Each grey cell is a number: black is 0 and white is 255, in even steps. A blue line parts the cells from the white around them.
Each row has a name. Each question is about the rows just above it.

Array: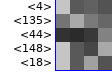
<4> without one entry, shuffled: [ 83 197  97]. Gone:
[89]
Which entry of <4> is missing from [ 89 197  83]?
[97]
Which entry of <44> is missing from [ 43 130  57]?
[50]
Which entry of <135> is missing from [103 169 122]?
[116]
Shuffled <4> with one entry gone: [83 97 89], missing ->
[197]

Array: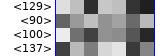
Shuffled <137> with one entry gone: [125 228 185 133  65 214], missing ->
[58]
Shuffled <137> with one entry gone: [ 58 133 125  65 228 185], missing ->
[214]
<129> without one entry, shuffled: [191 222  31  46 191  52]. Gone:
[199]
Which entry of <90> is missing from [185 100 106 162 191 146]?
[154]
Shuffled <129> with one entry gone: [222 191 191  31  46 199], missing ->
[52]
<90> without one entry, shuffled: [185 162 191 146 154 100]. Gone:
[106]

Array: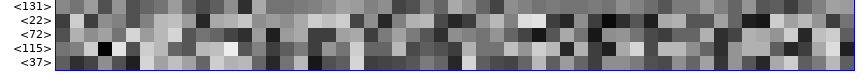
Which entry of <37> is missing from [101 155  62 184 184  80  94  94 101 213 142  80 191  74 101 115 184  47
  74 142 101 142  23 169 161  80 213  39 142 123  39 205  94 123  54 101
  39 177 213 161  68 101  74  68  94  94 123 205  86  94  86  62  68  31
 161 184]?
[148]
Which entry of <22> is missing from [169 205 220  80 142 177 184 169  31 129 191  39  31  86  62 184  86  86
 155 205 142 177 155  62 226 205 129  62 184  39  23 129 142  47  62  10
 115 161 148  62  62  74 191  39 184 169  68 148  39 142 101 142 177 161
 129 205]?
[198]
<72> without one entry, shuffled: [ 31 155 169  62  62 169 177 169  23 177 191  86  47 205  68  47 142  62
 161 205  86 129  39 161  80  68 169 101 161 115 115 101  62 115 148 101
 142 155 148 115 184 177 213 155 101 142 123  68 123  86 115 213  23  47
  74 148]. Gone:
[94]
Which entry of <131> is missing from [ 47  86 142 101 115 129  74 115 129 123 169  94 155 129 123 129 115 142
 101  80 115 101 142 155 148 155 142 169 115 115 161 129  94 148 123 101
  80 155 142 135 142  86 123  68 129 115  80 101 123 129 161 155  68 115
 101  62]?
[109]
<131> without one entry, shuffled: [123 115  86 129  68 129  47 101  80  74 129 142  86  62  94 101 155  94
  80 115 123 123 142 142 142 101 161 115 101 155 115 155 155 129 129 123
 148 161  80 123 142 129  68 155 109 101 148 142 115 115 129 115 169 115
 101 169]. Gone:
[135]
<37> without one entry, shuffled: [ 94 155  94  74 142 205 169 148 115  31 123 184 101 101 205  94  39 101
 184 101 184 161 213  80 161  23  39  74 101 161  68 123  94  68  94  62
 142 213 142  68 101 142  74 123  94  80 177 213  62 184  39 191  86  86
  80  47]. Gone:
[54]

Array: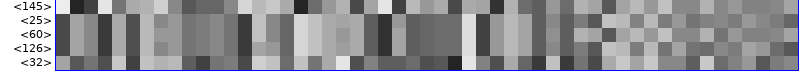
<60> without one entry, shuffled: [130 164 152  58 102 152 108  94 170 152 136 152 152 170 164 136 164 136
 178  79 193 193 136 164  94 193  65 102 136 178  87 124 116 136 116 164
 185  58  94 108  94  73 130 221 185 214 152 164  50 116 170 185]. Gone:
[144]
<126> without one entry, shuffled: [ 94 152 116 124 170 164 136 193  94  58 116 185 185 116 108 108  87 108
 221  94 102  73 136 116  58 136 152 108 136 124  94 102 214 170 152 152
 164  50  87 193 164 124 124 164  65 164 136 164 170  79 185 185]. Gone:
[158]

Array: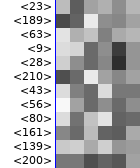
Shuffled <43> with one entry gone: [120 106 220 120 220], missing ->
[128]
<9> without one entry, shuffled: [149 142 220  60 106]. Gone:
[213]
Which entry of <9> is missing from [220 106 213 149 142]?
[60]
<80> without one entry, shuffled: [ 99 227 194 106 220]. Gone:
[114]
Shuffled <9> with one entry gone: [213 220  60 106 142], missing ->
[149]
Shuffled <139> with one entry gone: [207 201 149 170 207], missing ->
[156]
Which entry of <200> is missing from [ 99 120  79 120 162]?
[87]

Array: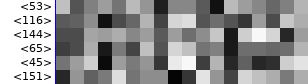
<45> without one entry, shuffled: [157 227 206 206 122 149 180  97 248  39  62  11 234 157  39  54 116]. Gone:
[47]
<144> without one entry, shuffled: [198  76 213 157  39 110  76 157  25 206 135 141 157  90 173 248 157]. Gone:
[165]

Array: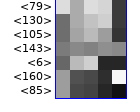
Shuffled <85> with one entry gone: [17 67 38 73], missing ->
[157]
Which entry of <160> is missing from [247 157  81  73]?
[46]
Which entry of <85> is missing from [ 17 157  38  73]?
[67]
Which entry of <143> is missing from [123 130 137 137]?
[143]
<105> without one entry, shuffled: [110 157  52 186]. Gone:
[164]

